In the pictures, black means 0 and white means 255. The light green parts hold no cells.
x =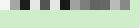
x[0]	245
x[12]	136
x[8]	126

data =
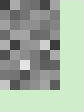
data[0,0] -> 58
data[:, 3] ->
[110, 153, 142, 105, 150, 122, 122, 134, 143]
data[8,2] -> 129
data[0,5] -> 163
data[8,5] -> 92
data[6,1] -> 137
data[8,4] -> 164
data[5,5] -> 171
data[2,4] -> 120
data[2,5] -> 132
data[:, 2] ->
[118, 116, 142, 164, 147, 140, 227, 81, 129]
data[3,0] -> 105
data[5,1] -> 155

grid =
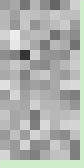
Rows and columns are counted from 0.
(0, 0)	155
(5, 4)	150
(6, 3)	145
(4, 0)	178
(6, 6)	184
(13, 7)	191
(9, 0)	153
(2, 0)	183
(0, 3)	180
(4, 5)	183
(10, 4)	182
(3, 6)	158
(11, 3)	119
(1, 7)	190
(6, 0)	177
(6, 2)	181
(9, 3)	187
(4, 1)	230
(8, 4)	152
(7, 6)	154
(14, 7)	127
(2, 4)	175
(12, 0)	186
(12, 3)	126
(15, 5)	192
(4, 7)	114
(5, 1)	128
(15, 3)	128
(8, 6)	212
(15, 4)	171
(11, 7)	194
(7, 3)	188
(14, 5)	203
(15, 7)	126
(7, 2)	129
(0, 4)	139

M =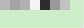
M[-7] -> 184
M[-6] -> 164
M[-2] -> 153

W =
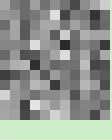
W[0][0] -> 166
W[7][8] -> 164
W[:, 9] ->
[168, 52, 78, 163, 116, 96, 69, 102, 157, 114, 126, 72]
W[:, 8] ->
[141, 118, 137, 175, 132, 167, 189, 164, 182, 151, 131, 129]
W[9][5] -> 139
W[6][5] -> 103
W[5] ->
[104, 152, 80, 88, 131, 165, 219, 120, 167, 96, 169]
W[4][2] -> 127
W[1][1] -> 145
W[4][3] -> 220
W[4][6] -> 42
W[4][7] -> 105
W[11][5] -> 211
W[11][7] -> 124
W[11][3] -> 113
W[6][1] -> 175
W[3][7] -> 110
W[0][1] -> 123
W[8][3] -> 183
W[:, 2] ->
[108, 107, 90, 89, 127, 80, 182, 110, 127, 137, 63, 71]
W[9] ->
[210, 154, 137, 114, 138, 139, 153, 82, 151, 114, 134]
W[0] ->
[166, 123, 108, 159, 113, 141, 115, 73, 141, 168, 204]
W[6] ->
[144, 175, 182, 46, 137, 103, 114, 112, 189, 69, 79]
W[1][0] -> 150
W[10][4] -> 183
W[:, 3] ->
[159, 120, 132, 149, 220, 88, 46, 155, 183, 114, 228, 113]

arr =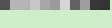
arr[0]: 82
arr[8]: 158
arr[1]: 181
